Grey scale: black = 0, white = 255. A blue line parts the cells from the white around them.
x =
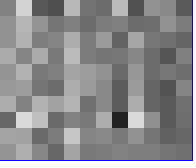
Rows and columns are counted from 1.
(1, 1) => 131
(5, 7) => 145
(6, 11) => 83
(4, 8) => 118
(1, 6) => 114
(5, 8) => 105
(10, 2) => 176
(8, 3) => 190
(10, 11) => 117
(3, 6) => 123
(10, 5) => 165
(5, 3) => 121
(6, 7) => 137
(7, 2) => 131
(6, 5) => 172
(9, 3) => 105
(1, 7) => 108
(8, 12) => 110
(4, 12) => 129
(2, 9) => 107
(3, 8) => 99
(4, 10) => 107
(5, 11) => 118
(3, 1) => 146
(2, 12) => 124
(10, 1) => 149
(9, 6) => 133
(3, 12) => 102
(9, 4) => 124
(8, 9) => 218
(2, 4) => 117
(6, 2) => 158
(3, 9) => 167

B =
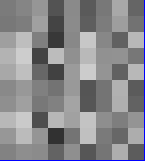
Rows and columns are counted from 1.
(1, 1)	123
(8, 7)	142
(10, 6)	86
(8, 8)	126
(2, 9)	114
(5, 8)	97
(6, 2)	152
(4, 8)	146
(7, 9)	98
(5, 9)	184
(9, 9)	173
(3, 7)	135
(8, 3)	78
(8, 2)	202
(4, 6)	185
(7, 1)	143
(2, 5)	139
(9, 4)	49
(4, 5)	144
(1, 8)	168
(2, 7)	124
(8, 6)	195
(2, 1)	120
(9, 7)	122
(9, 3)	149
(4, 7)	145
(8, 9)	148
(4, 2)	205
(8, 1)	184

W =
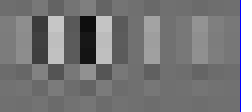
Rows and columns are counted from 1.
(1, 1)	110
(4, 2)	141
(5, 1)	108
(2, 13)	147
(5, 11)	112
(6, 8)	109
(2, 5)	89
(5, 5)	120
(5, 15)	110
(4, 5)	91
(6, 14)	114
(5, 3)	130
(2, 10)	163
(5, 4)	84
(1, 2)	108
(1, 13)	107
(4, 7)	191
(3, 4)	190
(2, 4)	198
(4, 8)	91
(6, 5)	109
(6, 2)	116
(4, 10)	160
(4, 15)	119
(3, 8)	92
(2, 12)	120
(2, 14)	127
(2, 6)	14
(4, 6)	20
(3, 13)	143

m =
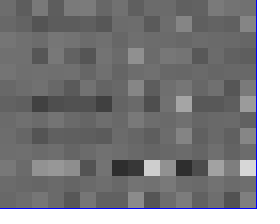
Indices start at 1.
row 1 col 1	109
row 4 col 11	119
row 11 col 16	215
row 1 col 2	93
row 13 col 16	127
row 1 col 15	115
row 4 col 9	144
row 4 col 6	85
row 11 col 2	107
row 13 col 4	106
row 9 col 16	134
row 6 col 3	113
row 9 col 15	96
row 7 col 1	98
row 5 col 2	111
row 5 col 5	112
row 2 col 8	108
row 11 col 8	46
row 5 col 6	102
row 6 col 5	90
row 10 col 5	101
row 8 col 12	112
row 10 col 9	105
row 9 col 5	95
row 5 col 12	103
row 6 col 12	118
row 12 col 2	104
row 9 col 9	102
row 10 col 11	104
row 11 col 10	206
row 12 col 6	106
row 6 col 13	103
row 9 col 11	108
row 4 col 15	97
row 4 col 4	120
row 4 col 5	98

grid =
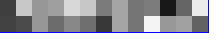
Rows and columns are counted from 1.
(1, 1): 63
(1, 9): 117
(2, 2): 75
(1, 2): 200
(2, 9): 117
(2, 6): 111
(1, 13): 235

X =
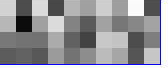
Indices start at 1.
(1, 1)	210
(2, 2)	12
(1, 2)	77
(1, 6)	160
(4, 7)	187
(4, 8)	166
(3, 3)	114
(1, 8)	158
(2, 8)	119
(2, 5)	131
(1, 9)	250
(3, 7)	200
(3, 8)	195

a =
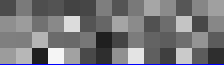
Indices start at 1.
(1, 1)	75
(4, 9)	228
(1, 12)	86
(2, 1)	143
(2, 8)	165
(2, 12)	196
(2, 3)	113
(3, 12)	110
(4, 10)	95
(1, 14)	160
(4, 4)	245
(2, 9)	139
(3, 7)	31
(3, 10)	99
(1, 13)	134
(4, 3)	31
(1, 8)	84
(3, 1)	127

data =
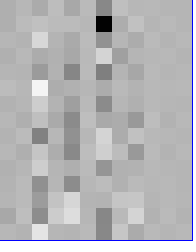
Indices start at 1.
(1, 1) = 175
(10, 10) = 186
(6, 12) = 184
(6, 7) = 172
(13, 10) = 181
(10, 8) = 188
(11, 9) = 178
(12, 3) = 144
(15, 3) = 228
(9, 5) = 145
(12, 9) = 186
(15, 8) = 198
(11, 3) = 205
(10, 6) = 189
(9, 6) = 183
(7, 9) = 176
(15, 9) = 171
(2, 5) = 187
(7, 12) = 181
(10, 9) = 153
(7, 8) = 182
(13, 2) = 186
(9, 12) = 181
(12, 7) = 188
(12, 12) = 181
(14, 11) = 186
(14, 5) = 221
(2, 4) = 187
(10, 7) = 207
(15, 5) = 180
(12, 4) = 182
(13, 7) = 179
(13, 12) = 182
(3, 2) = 179
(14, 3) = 141
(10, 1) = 183
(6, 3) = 244
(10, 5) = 137

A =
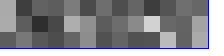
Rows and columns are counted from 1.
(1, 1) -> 170
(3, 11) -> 187
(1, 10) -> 61
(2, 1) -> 171
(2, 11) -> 104
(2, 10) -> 210
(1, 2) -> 62
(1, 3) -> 98
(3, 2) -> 120
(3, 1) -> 93
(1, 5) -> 124
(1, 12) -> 111
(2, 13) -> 163
